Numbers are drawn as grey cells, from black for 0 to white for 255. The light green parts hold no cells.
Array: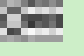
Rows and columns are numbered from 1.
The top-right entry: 115
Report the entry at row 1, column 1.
141
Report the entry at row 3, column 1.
86
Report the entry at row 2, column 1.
197
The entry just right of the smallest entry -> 102
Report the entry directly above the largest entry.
56
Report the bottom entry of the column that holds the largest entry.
169
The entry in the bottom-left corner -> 156
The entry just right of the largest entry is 225
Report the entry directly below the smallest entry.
249
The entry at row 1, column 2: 181
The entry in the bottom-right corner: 156
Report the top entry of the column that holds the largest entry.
86

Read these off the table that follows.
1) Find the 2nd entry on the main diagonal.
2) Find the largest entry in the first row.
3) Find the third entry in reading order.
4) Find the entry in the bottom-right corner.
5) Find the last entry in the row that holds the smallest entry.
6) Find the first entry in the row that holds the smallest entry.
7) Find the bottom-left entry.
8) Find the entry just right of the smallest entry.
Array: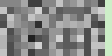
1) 91
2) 195
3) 134
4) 91
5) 78
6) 179
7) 195
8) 78

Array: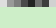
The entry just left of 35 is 74
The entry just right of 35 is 112

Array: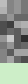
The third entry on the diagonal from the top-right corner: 148
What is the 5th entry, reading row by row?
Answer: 176
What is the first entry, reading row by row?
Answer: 188
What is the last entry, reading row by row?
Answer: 78
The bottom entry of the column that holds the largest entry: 164
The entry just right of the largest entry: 92
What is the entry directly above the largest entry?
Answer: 104
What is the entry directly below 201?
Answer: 148
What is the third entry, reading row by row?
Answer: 148
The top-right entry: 119
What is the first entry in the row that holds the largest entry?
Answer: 148

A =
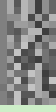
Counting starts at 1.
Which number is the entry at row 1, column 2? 170
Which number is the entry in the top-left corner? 128
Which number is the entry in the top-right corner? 102
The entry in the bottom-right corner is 157
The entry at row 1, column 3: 87
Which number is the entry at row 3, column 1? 128
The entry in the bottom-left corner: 128
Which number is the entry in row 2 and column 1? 128
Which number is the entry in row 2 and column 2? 170

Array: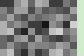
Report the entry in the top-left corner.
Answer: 60
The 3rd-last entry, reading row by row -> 191
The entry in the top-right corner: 89
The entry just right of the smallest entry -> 144
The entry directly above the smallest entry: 118
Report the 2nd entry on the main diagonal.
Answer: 89
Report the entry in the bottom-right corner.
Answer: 144
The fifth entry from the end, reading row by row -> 89
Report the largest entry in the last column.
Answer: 207
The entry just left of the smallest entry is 60
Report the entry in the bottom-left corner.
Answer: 160
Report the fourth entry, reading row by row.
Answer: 176
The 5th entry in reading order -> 103
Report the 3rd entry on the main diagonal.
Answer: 103
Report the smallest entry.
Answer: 21
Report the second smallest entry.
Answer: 34
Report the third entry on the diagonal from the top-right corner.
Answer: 160

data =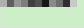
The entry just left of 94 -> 175
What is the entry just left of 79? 63

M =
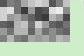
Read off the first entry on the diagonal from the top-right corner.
195
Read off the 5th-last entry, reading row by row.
154
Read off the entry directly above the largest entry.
127
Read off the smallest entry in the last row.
114
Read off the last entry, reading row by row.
167
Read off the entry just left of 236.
223
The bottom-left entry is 127
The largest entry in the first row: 210
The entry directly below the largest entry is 154
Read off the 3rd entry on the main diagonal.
167
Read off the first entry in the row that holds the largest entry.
210
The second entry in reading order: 127
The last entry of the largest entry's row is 140
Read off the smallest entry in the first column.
86
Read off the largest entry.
236

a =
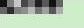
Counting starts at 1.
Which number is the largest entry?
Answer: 198
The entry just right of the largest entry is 71
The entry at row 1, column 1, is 19
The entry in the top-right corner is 101
